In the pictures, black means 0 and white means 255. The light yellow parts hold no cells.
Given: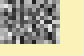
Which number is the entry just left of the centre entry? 87
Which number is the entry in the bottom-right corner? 191
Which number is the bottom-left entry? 148
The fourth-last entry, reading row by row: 191
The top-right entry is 164
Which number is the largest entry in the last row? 222
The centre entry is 118
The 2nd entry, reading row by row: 134
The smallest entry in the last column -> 118
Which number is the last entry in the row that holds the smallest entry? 178
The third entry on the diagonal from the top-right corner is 16
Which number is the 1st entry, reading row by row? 178
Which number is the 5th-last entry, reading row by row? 148
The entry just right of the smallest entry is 118
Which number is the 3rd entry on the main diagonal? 206
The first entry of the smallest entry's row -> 164
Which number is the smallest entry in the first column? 118
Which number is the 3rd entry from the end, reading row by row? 148
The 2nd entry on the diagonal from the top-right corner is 62
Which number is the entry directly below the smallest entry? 47
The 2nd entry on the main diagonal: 234
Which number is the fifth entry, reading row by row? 178
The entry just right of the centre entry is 103
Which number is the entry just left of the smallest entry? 87
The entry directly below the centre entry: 178
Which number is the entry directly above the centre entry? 148
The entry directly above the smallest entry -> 134
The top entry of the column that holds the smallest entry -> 191

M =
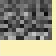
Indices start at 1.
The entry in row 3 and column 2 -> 69
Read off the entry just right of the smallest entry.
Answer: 99
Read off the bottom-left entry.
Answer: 128
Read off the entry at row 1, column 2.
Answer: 99
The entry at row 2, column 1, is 85
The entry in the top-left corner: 113
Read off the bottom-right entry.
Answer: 85
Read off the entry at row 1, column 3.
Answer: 56
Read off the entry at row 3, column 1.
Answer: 113
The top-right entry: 85
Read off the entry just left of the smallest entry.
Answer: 128
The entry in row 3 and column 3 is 56
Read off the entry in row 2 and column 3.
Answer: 99
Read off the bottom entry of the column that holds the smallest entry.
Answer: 99

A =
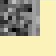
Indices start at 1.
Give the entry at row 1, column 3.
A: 130
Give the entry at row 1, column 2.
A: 29
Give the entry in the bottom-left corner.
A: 76
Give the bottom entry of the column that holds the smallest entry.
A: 130
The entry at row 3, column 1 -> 88
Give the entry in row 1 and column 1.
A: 76
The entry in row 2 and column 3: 103
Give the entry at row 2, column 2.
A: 88
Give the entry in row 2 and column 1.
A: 88
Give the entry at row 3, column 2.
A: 76
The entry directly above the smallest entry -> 76
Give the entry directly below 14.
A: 144
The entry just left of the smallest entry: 61
